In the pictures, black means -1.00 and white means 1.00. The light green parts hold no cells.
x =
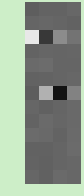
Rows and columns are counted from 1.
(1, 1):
-0.26
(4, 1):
-0.22
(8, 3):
-0.21
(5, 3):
-0.21
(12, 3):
-0.21
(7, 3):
-0.85
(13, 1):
-0.20
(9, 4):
-0.18
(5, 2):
-0.15
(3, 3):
0.10
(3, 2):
-0.56
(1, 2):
-0.22
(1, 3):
-0.22
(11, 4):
-0.16
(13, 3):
-0.17

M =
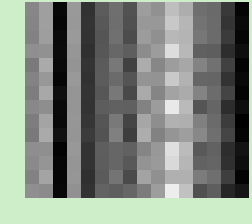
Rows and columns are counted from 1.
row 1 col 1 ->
0.06
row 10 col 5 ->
-0.54
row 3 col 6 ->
-0.33
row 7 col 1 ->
-0.02
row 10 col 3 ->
-0.87
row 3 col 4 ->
0.21
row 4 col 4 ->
0.18
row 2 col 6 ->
-0.31
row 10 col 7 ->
0.00
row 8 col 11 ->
0.83
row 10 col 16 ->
-0.97
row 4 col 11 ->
0.73
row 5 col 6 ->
-0.29
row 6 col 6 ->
-0.28
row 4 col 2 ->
0.14
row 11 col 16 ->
-0.85
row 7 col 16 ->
-0.97
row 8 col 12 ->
0.46
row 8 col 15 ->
-0.65
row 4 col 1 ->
0.12
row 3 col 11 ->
0.44
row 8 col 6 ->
-0.27
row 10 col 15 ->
-0.46
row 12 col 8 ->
-0.31
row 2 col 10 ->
0.19
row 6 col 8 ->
-0.34
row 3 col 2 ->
0.24
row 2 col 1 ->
0.04
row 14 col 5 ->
-0.60
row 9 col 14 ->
-0.16
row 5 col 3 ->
-0.92
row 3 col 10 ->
0.13
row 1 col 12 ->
0.36
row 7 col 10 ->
0.04
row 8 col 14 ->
-0.21
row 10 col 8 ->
-0.52
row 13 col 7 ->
-0.09
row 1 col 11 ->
0.49
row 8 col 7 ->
-0.24

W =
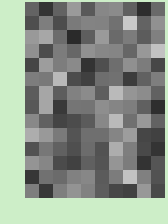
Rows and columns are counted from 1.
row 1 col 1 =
-0.22
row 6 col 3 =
0.45
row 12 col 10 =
-0.33
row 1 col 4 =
0.21
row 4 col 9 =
0.19
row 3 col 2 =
0.31
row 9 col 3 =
-0.47
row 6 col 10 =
-0.01
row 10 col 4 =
-0.34
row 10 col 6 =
-0.13
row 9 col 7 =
0.46
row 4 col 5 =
0.14
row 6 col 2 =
-0.05
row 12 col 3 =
-0.41
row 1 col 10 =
-0.18
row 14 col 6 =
-0.27
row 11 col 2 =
-0.07
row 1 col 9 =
-0.65
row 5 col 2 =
0.23
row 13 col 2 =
-0.11
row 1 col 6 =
0.06
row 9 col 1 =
0.07
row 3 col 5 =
-0.26
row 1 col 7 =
0.09
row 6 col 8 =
-0.53
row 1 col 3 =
-0.23
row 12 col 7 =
0.17
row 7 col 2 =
0.30
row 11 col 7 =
0.36
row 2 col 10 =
0.14
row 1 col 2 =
-0.59
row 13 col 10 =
-0.36
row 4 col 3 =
-0.03
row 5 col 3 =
-0.02
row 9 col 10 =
-0.23

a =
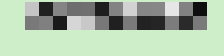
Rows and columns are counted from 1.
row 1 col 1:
0.54
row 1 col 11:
0.80
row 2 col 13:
-0.04
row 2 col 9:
-0.73
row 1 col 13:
-0.89
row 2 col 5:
0.57
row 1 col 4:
-0.14
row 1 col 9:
0.05

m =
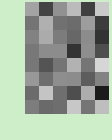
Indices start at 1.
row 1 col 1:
0.28
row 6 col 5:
-0.27
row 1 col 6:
0.58
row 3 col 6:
-0.60
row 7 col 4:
-0.39
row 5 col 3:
-0.08
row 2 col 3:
-0.11
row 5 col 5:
-0.08
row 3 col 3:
-0.03
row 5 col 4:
0.40
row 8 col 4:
0.56
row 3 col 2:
0.34
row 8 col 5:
-0.08
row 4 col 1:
-0.06
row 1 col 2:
-0.47

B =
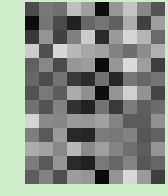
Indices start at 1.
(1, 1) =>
-0.41
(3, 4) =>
0.00
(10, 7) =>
-0.07
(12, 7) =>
-0.20
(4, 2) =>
-0.38
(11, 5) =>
0.09
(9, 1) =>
0.66
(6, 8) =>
-0.07
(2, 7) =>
-0.25
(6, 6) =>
-0.11
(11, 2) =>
0.27
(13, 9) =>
0.21
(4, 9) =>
0.10
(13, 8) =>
0.70
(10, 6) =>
-0.03
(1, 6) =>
-0.89
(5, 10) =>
-0.51
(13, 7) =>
0.17
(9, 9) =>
-0.29
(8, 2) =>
-0.35
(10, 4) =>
-0.69
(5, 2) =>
0.06
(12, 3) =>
0.17
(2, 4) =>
-0.75
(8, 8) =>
-0.03
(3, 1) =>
-0.56
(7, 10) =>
-0.47
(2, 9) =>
-0.50
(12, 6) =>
-0.06
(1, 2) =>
-0.07
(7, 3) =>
-0.27
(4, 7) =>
0.02
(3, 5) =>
0.59
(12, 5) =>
-0.74
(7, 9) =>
0.16
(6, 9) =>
-0.19
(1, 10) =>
-0.35

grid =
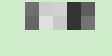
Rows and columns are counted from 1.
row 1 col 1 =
-0.13
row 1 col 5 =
-0.27
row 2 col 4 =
-0.60
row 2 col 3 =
0.58

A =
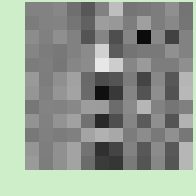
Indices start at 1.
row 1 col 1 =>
0.02
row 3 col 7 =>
-0.39
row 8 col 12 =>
0.00
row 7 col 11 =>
-0.36
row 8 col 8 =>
0.08
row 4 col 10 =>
-0.05
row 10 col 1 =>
-0.06
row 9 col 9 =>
-0.29
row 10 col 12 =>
-0.07
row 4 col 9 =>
-0.05
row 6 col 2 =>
-0.02
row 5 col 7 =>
0.61
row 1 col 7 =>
0.49
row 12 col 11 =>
-0.33
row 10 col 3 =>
-0.03
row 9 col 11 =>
-0.34
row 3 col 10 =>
0.07
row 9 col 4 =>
0.26
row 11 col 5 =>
-0.10
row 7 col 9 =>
-0.35
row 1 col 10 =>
-0.02
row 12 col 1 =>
0.21
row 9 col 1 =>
0.15
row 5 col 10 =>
-0.02
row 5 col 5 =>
0.10
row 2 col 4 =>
-0.08
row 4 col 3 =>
-0.06
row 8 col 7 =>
-0.15
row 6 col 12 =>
0.42
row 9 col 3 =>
0.15
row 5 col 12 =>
0.12
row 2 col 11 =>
0.07
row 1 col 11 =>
0.12
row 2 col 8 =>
-0.02
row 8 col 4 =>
0.07
